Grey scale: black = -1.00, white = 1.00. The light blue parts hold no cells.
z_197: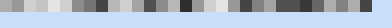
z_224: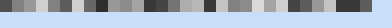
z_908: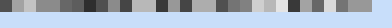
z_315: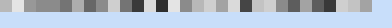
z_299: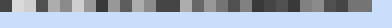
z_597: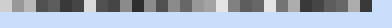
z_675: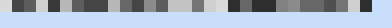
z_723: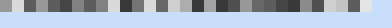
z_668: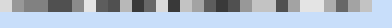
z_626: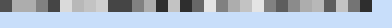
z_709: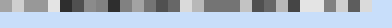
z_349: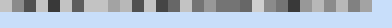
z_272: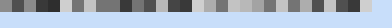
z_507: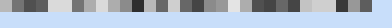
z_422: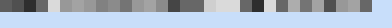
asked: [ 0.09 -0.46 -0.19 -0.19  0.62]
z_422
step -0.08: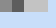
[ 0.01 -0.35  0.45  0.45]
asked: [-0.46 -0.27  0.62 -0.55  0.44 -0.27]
z_675

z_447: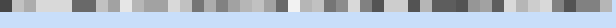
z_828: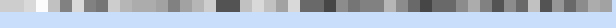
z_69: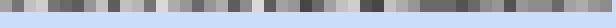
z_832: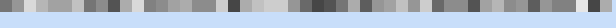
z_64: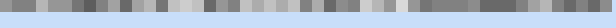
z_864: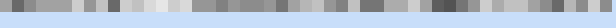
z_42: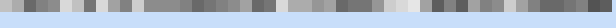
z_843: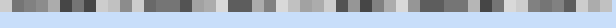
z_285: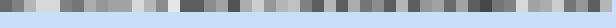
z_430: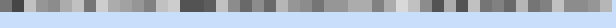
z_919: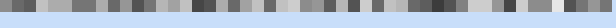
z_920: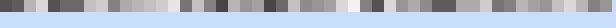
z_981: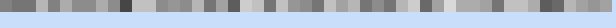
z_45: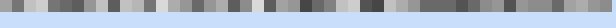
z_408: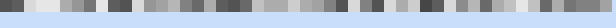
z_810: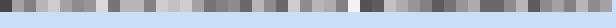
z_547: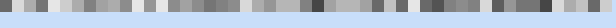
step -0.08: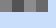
[-0.07 -0.43  0.02 -0.26]
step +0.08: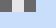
[-0.10  0.88 -0.10]
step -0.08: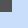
[-0.43]
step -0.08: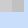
[0.53 0.43]
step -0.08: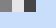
[-0.07  0.72 -0.53]

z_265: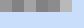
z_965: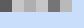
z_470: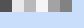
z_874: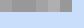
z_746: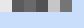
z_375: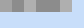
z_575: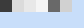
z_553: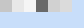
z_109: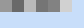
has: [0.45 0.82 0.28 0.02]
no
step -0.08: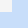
[0.84]
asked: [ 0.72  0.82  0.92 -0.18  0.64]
z_575

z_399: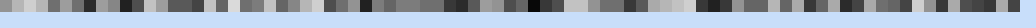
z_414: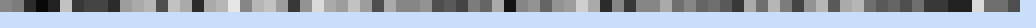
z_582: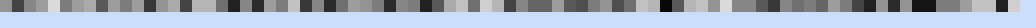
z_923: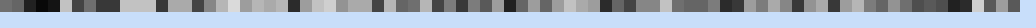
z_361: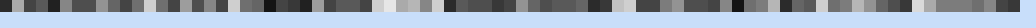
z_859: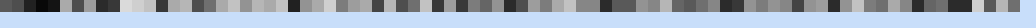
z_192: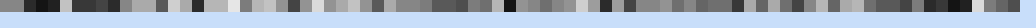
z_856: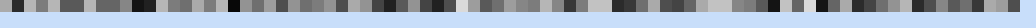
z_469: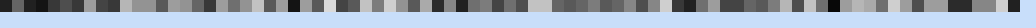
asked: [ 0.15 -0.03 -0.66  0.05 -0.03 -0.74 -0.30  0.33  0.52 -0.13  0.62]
z_582
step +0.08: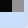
[-0.86  0.23]
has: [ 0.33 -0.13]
yes
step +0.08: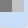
[0.05 0.60]
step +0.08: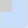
[0.70]
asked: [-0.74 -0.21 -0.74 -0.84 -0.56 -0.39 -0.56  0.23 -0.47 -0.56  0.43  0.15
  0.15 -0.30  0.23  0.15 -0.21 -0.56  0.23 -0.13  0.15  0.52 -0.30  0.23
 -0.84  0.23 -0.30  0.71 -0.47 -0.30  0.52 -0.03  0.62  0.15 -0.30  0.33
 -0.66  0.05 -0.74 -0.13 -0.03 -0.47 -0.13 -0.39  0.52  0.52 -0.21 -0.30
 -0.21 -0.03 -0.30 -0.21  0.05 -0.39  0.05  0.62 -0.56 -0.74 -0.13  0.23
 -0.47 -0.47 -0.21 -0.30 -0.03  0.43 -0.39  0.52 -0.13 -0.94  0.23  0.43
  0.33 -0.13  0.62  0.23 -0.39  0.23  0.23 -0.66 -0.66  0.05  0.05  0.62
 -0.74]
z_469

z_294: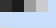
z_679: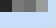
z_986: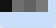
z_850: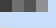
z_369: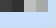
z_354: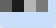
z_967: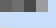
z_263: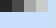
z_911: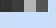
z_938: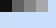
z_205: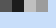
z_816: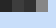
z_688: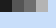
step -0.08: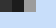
[-0.69 -0.86  0.14]
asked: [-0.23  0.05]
z_938
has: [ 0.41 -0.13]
no
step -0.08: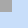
[0.24]
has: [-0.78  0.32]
no
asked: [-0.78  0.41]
z_354

